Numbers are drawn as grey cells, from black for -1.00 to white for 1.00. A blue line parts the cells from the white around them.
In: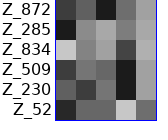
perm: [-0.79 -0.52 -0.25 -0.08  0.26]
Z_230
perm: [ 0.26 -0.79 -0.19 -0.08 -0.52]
Z_509
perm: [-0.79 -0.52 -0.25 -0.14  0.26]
Z_872
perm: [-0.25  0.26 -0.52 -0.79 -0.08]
Z_230

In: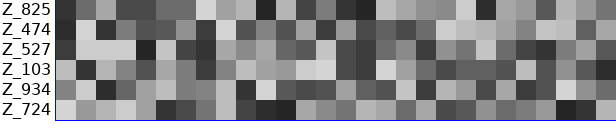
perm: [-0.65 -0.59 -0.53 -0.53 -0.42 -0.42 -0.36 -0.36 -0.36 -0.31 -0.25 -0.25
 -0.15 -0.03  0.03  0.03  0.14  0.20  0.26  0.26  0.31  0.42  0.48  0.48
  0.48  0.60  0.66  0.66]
Z_103
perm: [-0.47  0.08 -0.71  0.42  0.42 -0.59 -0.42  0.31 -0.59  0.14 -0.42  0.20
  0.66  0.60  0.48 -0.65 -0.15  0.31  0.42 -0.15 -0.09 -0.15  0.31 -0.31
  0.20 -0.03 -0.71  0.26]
Z_825
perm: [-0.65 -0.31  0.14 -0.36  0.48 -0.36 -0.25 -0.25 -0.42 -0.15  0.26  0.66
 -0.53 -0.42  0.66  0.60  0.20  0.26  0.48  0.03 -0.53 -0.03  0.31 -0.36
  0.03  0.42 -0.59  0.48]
Z_103
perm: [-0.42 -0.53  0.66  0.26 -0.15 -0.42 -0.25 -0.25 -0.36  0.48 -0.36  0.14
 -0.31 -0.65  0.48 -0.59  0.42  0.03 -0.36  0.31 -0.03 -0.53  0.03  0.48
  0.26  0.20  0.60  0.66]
Z_103
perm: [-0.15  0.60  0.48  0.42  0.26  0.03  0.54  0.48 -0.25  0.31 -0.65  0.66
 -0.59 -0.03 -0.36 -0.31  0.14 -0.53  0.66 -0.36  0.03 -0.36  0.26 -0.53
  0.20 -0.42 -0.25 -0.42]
Z_474

